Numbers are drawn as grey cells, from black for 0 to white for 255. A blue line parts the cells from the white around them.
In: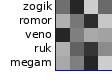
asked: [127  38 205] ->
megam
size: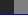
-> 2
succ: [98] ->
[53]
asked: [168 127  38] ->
megam
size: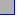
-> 1

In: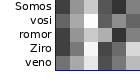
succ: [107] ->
[216]
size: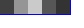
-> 5

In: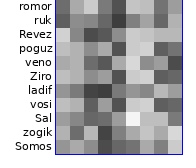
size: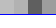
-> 4
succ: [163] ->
[103]
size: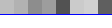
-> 8
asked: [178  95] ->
vosi

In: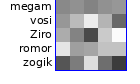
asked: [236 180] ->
vosi
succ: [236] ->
[180]
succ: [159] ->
[165]
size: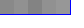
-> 5
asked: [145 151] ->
megam
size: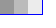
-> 3
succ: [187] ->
[236]

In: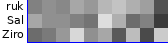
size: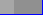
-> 3
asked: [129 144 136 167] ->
ruk
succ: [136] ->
[167]
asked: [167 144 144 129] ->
Sal
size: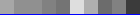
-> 10

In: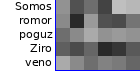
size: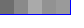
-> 5
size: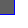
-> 1
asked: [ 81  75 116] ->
romor
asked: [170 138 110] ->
veno

